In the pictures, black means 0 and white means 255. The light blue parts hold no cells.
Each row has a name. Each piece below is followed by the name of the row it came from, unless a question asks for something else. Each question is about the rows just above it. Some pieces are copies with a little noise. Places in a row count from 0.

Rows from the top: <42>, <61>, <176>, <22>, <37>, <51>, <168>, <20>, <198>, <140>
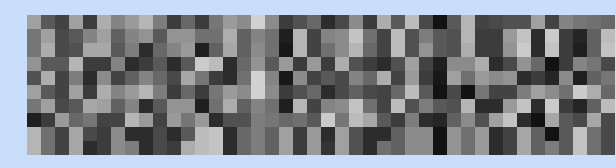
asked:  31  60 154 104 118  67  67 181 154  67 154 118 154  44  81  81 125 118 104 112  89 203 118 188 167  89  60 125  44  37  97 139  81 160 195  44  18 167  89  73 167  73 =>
<20>
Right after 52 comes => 160

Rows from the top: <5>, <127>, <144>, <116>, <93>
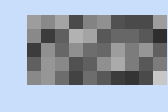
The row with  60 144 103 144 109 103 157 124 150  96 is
<144>
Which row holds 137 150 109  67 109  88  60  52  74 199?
<93>
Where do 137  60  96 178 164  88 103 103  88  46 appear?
<127>
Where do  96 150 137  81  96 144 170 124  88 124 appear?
<116>
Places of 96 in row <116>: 0 4
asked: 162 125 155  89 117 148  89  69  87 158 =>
<5>
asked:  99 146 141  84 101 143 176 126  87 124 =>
<116>

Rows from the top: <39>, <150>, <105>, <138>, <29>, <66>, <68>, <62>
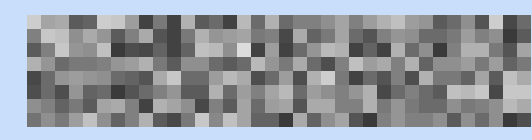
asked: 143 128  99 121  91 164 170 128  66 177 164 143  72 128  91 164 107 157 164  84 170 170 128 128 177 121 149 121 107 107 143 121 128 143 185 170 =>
<68>
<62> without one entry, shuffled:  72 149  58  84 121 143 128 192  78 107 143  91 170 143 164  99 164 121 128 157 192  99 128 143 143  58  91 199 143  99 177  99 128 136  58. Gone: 115
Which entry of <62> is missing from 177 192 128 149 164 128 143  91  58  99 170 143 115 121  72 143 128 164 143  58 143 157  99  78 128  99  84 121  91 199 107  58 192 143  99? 136
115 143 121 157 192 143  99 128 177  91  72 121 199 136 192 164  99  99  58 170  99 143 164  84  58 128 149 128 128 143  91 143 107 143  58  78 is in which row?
<62>

